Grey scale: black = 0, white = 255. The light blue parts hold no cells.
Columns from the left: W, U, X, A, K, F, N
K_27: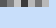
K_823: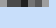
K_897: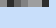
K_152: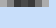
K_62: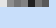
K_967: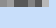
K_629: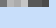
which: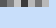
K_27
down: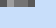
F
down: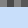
A
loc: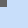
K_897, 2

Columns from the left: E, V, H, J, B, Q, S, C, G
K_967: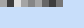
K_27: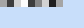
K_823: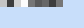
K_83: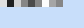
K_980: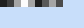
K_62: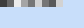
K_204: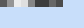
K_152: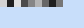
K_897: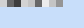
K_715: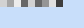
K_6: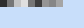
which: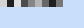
K_152
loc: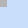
K_152, 5
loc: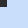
K_6, 0
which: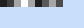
K_980
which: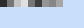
K_6

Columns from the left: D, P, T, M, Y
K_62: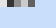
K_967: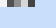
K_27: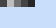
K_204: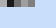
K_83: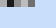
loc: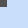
K_967, 1
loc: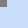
K_204, 4

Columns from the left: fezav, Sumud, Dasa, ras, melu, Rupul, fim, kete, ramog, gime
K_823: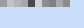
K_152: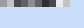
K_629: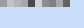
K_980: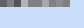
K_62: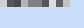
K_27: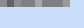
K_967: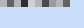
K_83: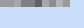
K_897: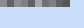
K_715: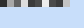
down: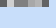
Rupul
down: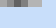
ramog
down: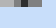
ras
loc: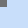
K_897, 6
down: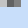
gime
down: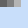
ramog

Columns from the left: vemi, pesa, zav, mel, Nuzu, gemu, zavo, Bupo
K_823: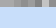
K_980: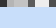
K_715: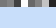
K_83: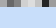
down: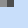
Bupo
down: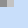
mel
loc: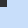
K_980, 0
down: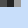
Bupo
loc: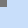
K_715, 0
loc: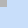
K_980, 1

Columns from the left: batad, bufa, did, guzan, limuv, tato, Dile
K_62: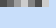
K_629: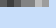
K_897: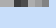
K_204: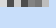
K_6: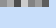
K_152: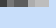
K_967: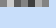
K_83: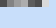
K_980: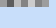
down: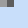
did
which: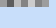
K_980
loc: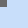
K_62, 1
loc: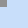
K_6, 0

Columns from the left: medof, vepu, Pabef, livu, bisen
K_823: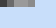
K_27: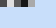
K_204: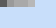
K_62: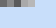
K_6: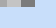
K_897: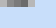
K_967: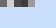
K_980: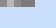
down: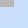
bisen
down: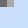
medof

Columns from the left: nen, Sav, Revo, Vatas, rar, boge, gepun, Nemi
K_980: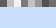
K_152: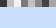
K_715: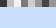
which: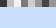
K_715
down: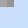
Nemi
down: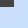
gepun

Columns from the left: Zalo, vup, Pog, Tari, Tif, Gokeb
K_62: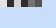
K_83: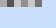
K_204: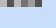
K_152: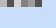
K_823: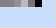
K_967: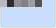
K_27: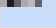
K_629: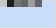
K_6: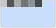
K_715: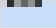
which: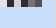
K_62
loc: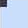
K_715, 5

